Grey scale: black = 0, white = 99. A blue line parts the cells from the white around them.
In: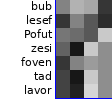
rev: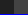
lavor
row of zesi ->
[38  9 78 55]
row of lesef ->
[21 51 34 17]
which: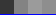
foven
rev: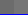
Pofut

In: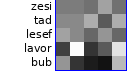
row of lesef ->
[63 53 40 58 40]
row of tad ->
[53 53 67 35 67]

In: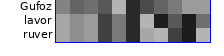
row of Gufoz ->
[51 39 43 34 70 16 29 39 47 60 60]
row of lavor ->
[65 55 60 25 47 16 70 11 34 11 43]
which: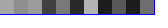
lavor

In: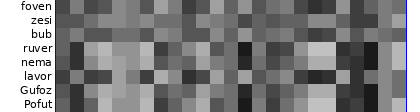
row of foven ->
[28 48 28 33 53 48 33 62 48 24 33 62 38 57 33 43 48 28 19 24 57 24 38 48
 43]
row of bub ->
[38 48 33 33 43 43 33 53 48 33 33 53 38 57 38 43 48 33 24 28 53 33 48 43
 38]
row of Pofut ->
[38 19 38 71 57 57 71 24 38 53 67 33 43 10 48 24 43 57 75 75 19 24 10 53
 71]

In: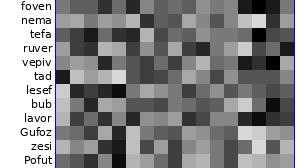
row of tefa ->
[37 24 10 42 19 15 70 28 42 37 56 47 47 42  0 28 33]
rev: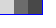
zesi

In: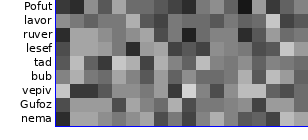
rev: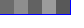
bub
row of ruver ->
[17 64 64 55 47 55 64 30 47 13 42 51 51 17 34 60 42 47]
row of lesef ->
[30 64 64 60 47 17 60 64 26 34 26 55 51 47 30 34 77 60]
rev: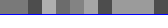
Gufoz

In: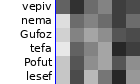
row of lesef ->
[77 29 72 46 15 59]
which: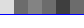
nema
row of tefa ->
[90 38 51 64 15 24]

